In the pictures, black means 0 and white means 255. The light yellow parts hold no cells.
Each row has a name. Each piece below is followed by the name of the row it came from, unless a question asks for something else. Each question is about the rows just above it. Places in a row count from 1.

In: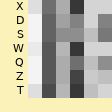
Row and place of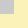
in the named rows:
Z, 5
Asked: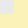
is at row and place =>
W, 1
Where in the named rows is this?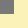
S, 6
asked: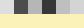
T
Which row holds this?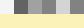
D
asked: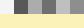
Q
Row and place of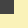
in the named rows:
Z, 4

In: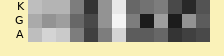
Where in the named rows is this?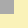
G, 1
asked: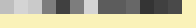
A
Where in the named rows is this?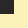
K, 12
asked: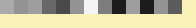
G
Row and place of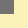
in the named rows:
K, 9
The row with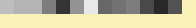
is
K

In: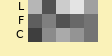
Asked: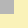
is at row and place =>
L, 1
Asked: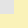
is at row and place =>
L, 4
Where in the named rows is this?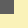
F, 1
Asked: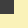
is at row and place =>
C, 1
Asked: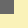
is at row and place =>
F, 4

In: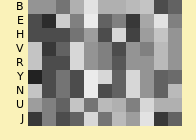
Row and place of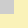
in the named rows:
E, 3
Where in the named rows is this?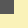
R, 7
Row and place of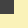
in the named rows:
H, 8
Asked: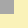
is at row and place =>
E, 9
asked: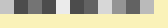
N

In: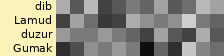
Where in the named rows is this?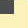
Gumak, 2
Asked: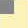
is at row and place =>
Gumak, 11

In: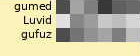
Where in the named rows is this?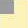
Luvid, 3
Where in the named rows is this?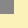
Luvid, 2
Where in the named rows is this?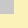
Luvid, 4

